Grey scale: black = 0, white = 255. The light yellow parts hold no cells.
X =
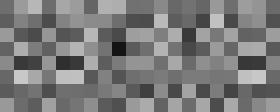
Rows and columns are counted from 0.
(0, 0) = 110
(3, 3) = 97
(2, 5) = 92
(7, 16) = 169
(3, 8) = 20
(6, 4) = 111
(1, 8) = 110
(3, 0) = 99
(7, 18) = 136
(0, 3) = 109
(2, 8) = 74
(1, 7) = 138
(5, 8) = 84
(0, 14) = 102
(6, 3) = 78
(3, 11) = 179
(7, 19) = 156
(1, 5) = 147
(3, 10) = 111
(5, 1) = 200
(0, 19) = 106
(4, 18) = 58
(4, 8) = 123
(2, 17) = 98
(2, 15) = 120
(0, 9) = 113
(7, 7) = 91
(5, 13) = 123
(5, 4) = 191
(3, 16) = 102
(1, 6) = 139
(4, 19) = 133
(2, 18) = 101
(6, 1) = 104
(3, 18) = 171
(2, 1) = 88
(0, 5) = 156

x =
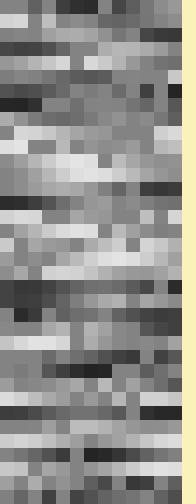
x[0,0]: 131
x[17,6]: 171
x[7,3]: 131
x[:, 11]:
[140, 131, 58, 155, 115, 131, 131, 131, 119, 207, 183, 143, 150, 55, 115, 131, 127, 199, 183, 161, 131, 151, 60, 70, 131, 66, 111, 110, 208, 40, 142, 214, 117, 225, 131, 98]
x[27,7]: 184
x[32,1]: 117
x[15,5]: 166
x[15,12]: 213
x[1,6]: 131
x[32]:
[131, 117, 102, 82, 59, 131, 36, 40, 53, 75, 98, 117, 128]
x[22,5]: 110
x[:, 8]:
[70, 100, 118, 182, 179, 131, 107, 131, 146, 131, 143, 187, 205, 101, 131, 131, 185, 205, 227, 161, 107, 177, 98, 136, 136, 65, 131, 131, 182, 88, 163, 162, 53, 182, 131, 110]
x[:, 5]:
[48, 139, 172, 131, 131, 92, 131, 112, 110, 165, 131, 228, 222, 167, 131, 166, 225, 131, 186, 209, 100, 126, 110, 131, 131, 111, 45, 167, 131, 114, 188, 158, 131, 131, 131, 67]
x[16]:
[131, 162, 181, 202, 218, 225, 221, 131, 185, 160, 140, 127, 131]
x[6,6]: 123
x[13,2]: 155
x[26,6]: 35
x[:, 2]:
[97, 131, 131, 67, 180, 129, 79, 48, 123, 211, 131, 181, 160, 155, 62, 214, 181, 166, 141, 131, 57, 63, 58, 131, 226, 131, 131, 135, 189, 75, 132, 205, 102, 131, 172, 131]
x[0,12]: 152
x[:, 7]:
[131, 103, 145, 173, 201, 92, 131, 132, 136, 150, 140, 131, 221, 128, 155, 150, 131, 189, 222, 177, 114, 169, 131, 161, 150, 81, 38, 184, 131, 104, 178, 151, 40, 163, 73, 99]
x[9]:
[131, 214, 211, 199, 181, 165, 154, 150, 131, 131, 131, 207, 217]
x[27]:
[156, 131, 135, 140, 153, 167, 131, 184, 131, 161, 131, 110, 86]
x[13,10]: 62
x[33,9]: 203
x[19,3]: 208
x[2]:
[129, 133, 131, 160, 170, 172, 163, 145, 118, 131, 70, 58, 56]
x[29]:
[61, 63, 75, 91, 105, 114, 114, 104, 88, 131, 49, 40, 40]
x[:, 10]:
[119, 118, 70, 170, 130, 131, 64, 102, 138, 131, 131, 150, 165, 62, 126, 190, 140, 212, 205, 151, 72, 165, 67, 85, 136, 131, 93, 131, 208, 49, 141, 198, 98, 218, 63, 131]
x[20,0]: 67
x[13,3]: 167

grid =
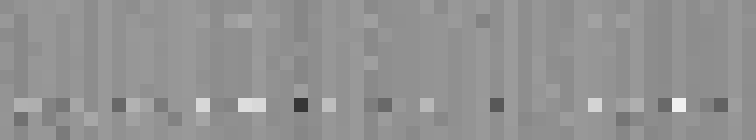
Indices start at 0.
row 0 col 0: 142
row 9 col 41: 152
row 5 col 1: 137
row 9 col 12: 151
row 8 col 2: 151
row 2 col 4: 145
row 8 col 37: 137
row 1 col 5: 150
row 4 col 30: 148
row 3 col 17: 143
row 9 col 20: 143
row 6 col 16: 144
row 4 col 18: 155
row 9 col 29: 138
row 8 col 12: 130
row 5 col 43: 147
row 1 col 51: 143
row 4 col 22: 142
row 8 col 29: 145
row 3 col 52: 151
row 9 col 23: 151
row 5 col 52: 151
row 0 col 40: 141
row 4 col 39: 142
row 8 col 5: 150
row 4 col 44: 142
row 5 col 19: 146
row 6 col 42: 150
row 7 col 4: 119
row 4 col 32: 144
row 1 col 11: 147
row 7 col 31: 149
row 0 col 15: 141
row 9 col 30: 148
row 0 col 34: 153
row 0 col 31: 140
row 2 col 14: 148

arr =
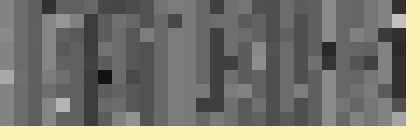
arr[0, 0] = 131
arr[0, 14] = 103
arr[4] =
[131, 108, 95, 134, 97, 96, 66, 93, 107, 87, 82, 105, 123, 122, 103, 64, 64, 92, 142, 78, 108, 79, 113, 53, 103, 86, 66, 130, 48]
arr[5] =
[169, 111, 95, 123, 110, 96, 61, 19, 107, 73, 82, 105, 123, 122, 103, 64, 111, 92, 98, 78, 108, 79, 95, 139, 103, 101, 118, 130, 48]
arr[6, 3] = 109
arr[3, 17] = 92
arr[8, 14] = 103
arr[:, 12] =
[123, 71, 123, 123, 123, 123, 123, 123, 123]
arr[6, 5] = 96
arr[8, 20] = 90
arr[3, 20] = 108
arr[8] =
[131, 108, 95, 134, 97, 96, 60, 93, 128, 147, 84, 105, 123, 122, 103, 122, 111, 92, 98, 78, 90, 79, 95, 139, 103, 130, 118, 130, 164]
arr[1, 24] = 103
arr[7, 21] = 79
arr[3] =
[131, 108, 95, 134, 89, 96, 60, 115, 107, 87, 82, 105, 123, 122, 103, 64, 111, 92, 136, 83, 108, 79, 95, 40, 103, 101, 98, 130, 43]
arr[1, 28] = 194
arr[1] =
[131, 108, 95, 134, 150, 128, 60, 93, 112, 103, 82, 105, 71, 122, 103, 109, 111, 92, 98, 78, 108, 79, 95, 139, 103, 101, 118, 130, 194]
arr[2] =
[138, 108, 96, 134, 97, 89, 60, 93, 107, 87, 125, 105, 123, 122, 103, 64, 111, 107, 98, 78, 97, 79, 95, 139, 103, 129, 118, 59, 48]
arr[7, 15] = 64
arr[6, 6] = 60
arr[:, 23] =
[139, 139, 139, 40, 53, 139, 139, 139, 139]
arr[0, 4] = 97
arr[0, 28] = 48
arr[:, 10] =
[82, 82, 125, 82, 82, 82, 82, 82, 84]
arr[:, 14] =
[103, 103, 103, 103, 103, 103, 121, 62, 103]
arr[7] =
[131, 108, 95, 134, 180, 96, 60, 105, 107, 87, 82, 105, 123, 122, 62, 64, 111, 89, 112, 78, 108, 79, 95, 139, 117, 101, 118, 130, 80]

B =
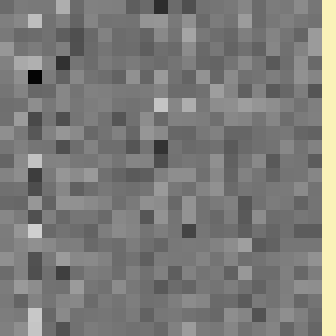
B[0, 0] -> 107
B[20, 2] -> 141
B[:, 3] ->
[121, 114, 114, 113, 130, 124, 105, 120, 116, 130, 116, 130, 122, 113, 99, 128, 105, 137, 121, 112, 114, 117, 104, 111]
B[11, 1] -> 138
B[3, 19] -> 135
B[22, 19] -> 127
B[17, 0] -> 123
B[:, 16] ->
[121, 116, 104, 100, 116, 139, 133, 143, 136, 102, 90, 97, 101, 107, 129, 125, 111, 141, 132, 97, 126, 108, 142, 134]
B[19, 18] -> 109
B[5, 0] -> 123
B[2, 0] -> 121
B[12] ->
[131, 142, 61, 122, 150, 139, 154, 112, 101, 90, 94, 128, 142, 142, 112, 136, 101, 130, 117, 100, 116, 117, 134]
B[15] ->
[135, 123, 80, 128, 104, 118, 118, 106, 136, 131, 86, 147, 116, 147, 114, 105, 125, 89, 141, 109, 111, 119, 115]
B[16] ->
[124, 150, 207, 105, 115, 109, 99, 126, 139, 133, 116, 126, 117, 68, 118, 108, 111, 95, 113, 101, 112, 92, 92]
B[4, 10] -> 113
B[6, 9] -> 121
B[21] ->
[121, 100, 131, 117, 133, 136, 107, 122, 116, 126, 112, 114, 126, 140, 134, 106, 108, 91, 122, 115, 128, 103, 116]
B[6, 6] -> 129
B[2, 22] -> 155
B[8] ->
[112, 156, 73, 116, 79, 117, 128, 114, 85, 113, 141, 105, 129, 128, 125, 111, 136, 132, 117, 134, 109, 123, 128]
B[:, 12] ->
[107, 121, 116, 106, 116, 114, 108, 134, 129, 103, 116, 114, 142, 120, 104, 116, 117, 120, 121, 94, 108, 126, 121, 129]
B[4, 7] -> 123
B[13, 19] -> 121
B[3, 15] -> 120
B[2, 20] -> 117
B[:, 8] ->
[127, 116, 108, 108, 116, 99, 122, 117, 85, 129, 110, 117, 101, 114, 111, 136, 139, 109, 108, 110, 140, 116, 114, 117]
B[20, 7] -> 113

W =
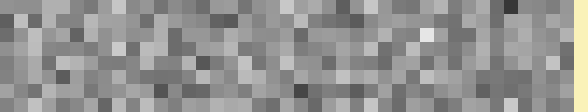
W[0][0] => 146
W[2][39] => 140
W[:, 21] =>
[159, 186, 106, 125, 147, 166, 70, 136]
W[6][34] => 97
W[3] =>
[144, 163, 188, 135, 132, 137, 124, 145, 202, 112, 187, 181, 108, 116, 156, 161, 182, 123, 129, 154, 170, 125, 134, 142, 165, 149, 187, 113, 128, 188, 141, 135, 119, 142, 177, 130, 167, 164, 153, 146, 113]
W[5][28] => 164
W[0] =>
[146, 143, 143, 176, 176, 134, 121, 156, 198, 137, 150, 116, 139, 127, 109, 153, 156, 117, 145, 153, 200, 159, 171, 144, 94, 148, 198, 151, 122, 118, 162, 180, 125, 148, 172, 108, 55, 139, 136, 126, 151]
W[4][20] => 193
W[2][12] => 108
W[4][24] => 156
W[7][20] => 167
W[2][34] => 166
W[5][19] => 146
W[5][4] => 92
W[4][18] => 118
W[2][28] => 134
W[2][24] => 151
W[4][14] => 87
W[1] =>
[95, 191, 107, 178, 132, 131, 183, 162, 161, 149, 111, 174, 154, 142, 136, 98, 90, 153, 132, 154, 142, 186, 129, 116, 109, 91, 138, 153, 159, 149, 147, 121, 114, 170, 158, 110, 165, 167, 141, 166, 153]
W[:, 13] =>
[127, 142, 151, 116, 179, 132, 100, 159]
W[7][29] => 159
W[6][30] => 119
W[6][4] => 159
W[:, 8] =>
[198, 161, 160, 202, 124, 174, 147, 183]
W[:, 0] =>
[146, 95, 109, 144, 127, 130, 162, 130]
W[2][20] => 156
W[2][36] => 151
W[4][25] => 131
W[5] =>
[130, 146, 170, 146, 92, 158, 131, 140, 174, 133, 118, 115, 116, 132, 183, 153, 137, 186, 176, 146, 128, 166, 148, 156, 193, 162, 174, 146, 164, 120, 191, 171, 162, 145, 118, 121, 114, 112, 146, 128, 146]
